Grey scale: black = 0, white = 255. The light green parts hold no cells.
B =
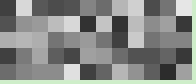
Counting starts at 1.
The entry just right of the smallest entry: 160
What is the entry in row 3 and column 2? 181
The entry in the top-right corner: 230
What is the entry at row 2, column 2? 145
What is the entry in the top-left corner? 65
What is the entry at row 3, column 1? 174
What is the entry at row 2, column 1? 83
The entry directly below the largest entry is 57
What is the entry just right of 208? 77
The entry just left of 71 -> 95
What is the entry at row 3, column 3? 174
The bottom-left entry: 108
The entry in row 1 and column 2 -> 215

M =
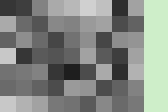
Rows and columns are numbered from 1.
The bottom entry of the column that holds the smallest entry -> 114
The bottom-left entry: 200
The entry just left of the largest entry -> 184
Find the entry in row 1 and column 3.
129
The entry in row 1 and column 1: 54
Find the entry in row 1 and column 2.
62
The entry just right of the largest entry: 192
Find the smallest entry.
31
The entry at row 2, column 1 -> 170
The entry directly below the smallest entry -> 154
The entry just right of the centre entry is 162
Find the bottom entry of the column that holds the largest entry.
91
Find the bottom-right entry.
121
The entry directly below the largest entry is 154
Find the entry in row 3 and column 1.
99
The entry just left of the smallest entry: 54
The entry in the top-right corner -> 162
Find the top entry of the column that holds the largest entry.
208

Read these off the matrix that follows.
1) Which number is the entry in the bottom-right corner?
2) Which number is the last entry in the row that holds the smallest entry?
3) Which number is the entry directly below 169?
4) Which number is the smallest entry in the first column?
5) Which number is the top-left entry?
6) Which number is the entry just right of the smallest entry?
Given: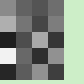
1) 62
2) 54
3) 46
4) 31
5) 138
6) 77

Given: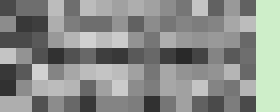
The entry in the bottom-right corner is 74
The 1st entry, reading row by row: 74
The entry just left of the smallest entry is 62
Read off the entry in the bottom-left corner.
174
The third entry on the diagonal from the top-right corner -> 153
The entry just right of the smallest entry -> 68
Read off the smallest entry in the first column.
49
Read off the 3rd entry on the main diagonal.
89
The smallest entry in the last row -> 49
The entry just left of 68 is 41
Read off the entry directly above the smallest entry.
153
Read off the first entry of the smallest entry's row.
196
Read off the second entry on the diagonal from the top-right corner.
167
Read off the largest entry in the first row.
196
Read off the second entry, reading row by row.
110
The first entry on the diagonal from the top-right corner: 97
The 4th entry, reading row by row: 188

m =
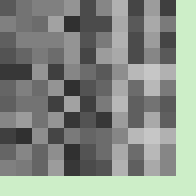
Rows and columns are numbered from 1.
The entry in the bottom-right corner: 134
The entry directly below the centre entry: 63
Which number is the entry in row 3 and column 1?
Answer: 95
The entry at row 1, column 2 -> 115
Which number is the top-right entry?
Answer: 63
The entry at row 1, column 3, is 128
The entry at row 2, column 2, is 115
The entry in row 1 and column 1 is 89
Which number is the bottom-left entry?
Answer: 128
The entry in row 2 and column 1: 128
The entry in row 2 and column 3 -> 108
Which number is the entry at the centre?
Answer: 83

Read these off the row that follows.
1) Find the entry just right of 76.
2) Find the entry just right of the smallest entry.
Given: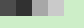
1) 49
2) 167
